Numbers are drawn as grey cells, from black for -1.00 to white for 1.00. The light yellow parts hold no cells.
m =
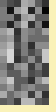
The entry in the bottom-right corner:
-0.40
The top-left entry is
-0.15
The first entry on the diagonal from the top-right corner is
-0.62
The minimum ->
-0.97
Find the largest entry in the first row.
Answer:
0.34
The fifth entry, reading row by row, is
0.23
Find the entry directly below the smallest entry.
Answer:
-0.28
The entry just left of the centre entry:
-0.52
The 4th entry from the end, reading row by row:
0.44
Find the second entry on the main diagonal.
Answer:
-0.86
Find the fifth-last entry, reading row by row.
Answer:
-0.52
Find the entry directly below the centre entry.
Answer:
-0.28
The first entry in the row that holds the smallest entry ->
-0.03
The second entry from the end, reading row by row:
-0.28
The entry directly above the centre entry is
-0.03
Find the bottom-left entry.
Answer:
-0.28

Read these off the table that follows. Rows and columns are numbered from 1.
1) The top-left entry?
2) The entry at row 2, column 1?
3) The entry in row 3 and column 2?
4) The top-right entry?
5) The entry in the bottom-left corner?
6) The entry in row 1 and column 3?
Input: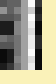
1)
-0.33
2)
0.15
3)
-0.33
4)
-0.57
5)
-0.78
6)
-0.23

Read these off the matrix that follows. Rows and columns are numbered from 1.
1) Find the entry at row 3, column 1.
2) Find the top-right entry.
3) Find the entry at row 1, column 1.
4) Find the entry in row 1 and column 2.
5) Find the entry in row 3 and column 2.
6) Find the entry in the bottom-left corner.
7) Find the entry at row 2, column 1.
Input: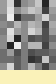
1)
-0.03
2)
0.43
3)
0.22
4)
0.66
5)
0.86
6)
0.10
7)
0.22

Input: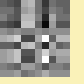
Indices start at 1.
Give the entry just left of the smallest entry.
-0.23
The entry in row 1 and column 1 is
-0.23
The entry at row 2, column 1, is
-0.11
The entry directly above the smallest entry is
-0.69
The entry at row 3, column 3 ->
-0.33
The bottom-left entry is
0.12
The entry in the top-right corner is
-0.23
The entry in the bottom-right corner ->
0.12
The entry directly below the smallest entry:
0.00
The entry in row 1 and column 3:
-0.44
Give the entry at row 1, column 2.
-0.33
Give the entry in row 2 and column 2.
-0.11
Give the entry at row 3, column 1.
0.00
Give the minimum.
-0.94

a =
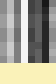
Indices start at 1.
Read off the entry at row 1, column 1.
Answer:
0.10
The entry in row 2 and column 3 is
-0.13
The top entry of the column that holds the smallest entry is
-0.81
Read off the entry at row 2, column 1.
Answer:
0.10
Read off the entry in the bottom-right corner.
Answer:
0.23
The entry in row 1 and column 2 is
0.46
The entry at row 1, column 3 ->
-0.13
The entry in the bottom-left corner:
0.10
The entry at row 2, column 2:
0.46
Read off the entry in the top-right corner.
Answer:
-0.01
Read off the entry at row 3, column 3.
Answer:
-0.01
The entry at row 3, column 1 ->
0.23
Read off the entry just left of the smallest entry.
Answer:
-0.36
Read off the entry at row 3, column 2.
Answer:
0.59

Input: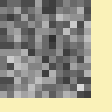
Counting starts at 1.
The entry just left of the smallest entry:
-0.18
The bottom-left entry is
0.27
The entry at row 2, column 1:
0.03
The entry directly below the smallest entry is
-0.51
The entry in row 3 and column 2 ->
-0.51
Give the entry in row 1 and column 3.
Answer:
-0.18
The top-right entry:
-0.28
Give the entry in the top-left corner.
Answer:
-0.41
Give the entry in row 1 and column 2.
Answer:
-0.18
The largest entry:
0.70
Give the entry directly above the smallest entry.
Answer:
0.03
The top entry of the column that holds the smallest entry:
-0.51
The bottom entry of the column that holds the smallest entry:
-0.28
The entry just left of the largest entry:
-0.28
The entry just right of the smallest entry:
0.03
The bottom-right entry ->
-0.51
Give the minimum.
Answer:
-0.63
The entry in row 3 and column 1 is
-0.28
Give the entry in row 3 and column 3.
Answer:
-0.28
